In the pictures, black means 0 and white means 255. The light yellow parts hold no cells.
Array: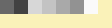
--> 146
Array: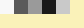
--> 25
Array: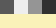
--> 149
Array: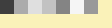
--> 245
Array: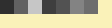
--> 131
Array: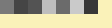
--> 202
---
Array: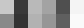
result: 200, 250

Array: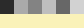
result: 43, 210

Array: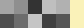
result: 165, 86

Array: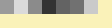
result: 154, 202

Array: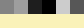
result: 131, 87

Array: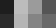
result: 30, 105

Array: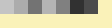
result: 196, 75

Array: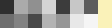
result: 47, 245
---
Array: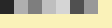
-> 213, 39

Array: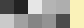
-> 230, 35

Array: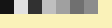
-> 225, 20

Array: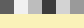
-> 240, 60

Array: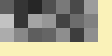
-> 194, 38

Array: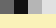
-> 225, 17

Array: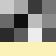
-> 237, 14

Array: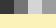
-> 213, 54

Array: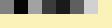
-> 209, 5
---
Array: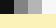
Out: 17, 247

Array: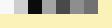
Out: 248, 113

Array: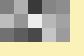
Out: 127, 155

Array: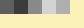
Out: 95, 175

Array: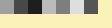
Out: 160, 85

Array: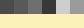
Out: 75, 155

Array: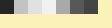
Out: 38, 68

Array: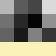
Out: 182, 54

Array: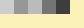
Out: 205, 61
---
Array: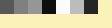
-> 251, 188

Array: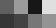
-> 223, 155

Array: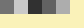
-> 201, 173

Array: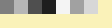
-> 244, 215

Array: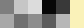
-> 220, 198

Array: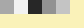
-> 242, 196

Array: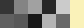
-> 203, 180

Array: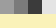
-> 228, 157

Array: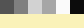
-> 250, 210
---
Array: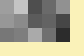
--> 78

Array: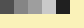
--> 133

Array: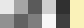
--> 90

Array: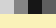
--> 132

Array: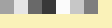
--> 126

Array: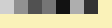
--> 81
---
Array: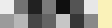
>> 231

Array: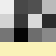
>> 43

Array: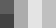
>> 192

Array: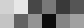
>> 85

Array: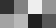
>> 149

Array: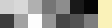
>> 5
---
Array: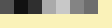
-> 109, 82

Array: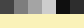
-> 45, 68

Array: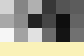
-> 92, 246

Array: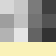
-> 63, 179

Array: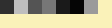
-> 154, 47

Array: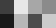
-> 139, 25
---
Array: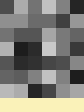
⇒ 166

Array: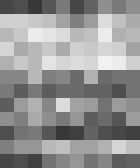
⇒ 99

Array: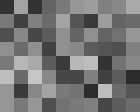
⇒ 107

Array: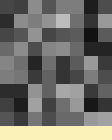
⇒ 161

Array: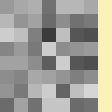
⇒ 113

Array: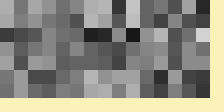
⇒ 53

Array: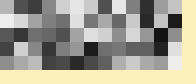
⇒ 238

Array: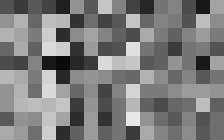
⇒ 110
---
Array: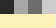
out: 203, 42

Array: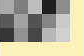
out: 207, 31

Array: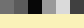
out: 218, 7

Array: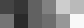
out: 248, 42

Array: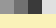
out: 224, 58

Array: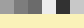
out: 236, 50

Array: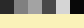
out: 213, 8

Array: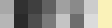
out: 219, 42

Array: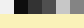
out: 241, 14
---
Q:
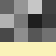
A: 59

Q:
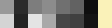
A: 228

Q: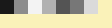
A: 243

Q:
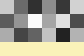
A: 69

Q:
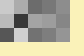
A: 86

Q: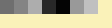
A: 173

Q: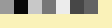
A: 200
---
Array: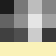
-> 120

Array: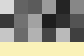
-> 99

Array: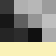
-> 176

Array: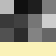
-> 16

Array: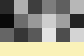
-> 175

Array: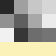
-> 160
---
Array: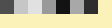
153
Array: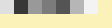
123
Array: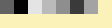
186
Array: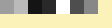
41
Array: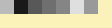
111
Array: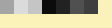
12
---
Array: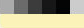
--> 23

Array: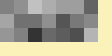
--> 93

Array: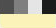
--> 127

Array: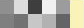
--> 199

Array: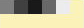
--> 25

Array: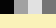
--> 161

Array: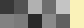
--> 41

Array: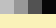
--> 152

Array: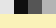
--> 15

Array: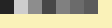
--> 128
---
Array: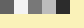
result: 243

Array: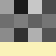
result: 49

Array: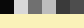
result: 216

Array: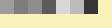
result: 125

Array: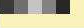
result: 111

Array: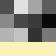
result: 194
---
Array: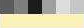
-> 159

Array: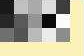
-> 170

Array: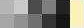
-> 75

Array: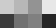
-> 183

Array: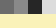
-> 137

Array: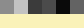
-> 75

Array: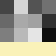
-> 213

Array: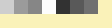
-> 50
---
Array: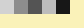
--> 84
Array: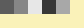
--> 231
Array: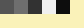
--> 50
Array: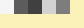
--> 64
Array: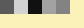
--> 17
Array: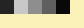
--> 142
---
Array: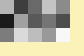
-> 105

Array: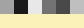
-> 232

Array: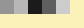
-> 27

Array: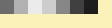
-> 235

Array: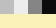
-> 133

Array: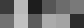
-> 29

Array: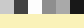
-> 253
